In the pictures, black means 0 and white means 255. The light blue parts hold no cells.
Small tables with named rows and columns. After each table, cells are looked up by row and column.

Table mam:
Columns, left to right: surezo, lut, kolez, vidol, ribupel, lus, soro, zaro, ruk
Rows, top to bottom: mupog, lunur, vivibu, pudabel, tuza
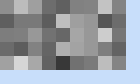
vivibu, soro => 152
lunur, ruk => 108
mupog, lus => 129
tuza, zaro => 189
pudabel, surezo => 107
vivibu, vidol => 114
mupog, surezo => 142
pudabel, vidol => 101

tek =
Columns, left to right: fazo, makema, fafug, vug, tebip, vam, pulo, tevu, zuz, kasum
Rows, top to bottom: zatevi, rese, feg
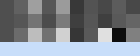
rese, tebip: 123
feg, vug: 113
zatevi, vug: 87
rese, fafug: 116
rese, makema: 86
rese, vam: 63
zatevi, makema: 97
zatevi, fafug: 159
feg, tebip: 209
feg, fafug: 189
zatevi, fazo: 79
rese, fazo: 79
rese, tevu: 63
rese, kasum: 101
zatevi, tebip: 155
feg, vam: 54
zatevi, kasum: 72
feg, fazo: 79
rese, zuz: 89

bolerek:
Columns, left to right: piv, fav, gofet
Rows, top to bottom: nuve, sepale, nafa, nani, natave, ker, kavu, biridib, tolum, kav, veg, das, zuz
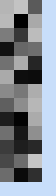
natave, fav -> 172
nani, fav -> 103
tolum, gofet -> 171
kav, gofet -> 143
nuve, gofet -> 90
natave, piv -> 113
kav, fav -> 23
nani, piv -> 17
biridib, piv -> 95
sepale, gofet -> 169
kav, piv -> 112
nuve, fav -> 195
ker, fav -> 14
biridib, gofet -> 183
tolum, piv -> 29
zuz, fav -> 10
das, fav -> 108
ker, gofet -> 12
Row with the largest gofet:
das

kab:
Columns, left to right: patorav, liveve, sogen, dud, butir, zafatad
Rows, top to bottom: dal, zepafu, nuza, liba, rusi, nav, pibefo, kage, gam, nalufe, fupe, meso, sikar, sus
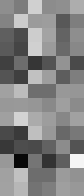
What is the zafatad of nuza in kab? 142
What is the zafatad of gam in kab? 161
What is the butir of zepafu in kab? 88
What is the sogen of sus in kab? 115
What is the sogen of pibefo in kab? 110
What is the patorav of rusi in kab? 64
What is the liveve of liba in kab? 69
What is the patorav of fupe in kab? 56
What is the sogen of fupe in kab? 74
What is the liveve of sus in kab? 183

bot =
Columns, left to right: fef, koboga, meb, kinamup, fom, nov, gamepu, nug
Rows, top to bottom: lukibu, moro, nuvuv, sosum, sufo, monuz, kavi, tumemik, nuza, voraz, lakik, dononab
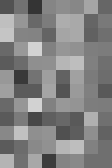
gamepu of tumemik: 125
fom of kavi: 83
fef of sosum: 105
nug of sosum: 124
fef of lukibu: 82
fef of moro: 191
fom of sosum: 150
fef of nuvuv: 197
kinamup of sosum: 129
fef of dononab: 180
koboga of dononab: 112
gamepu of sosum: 126
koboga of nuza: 123
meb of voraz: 143
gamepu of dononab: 111
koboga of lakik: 108
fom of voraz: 80
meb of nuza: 71
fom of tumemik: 152

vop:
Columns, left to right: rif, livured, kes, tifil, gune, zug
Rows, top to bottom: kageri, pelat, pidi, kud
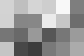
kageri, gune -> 248
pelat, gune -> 199
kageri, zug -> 126
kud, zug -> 171
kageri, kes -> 213
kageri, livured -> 191
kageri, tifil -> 206
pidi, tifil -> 86
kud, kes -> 60
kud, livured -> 72
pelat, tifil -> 235
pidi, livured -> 105
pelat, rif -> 210
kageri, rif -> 211
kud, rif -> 197
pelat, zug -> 109
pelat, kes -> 135
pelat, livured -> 134
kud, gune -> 137
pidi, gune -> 119
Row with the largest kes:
kageri

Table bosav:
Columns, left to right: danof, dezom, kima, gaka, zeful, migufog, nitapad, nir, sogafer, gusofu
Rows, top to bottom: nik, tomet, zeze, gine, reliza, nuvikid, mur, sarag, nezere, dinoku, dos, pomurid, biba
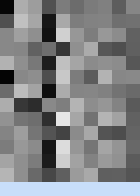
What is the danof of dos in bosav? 124
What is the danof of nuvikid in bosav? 4
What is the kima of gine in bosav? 97
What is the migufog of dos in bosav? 150
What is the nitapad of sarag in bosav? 141
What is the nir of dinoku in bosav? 84
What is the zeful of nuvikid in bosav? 200

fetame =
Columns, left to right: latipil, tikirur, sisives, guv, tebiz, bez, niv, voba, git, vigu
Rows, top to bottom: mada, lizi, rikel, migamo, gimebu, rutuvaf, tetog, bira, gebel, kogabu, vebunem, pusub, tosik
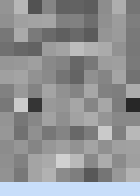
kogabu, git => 127
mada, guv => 133
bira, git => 124
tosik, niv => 88
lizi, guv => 165
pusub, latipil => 143
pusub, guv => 170
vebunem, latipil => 140
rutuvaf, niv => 144
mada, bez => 98
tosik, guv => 178
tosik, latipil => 146
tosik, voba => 117
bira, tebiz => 149
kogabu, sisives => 144
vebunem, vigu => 161

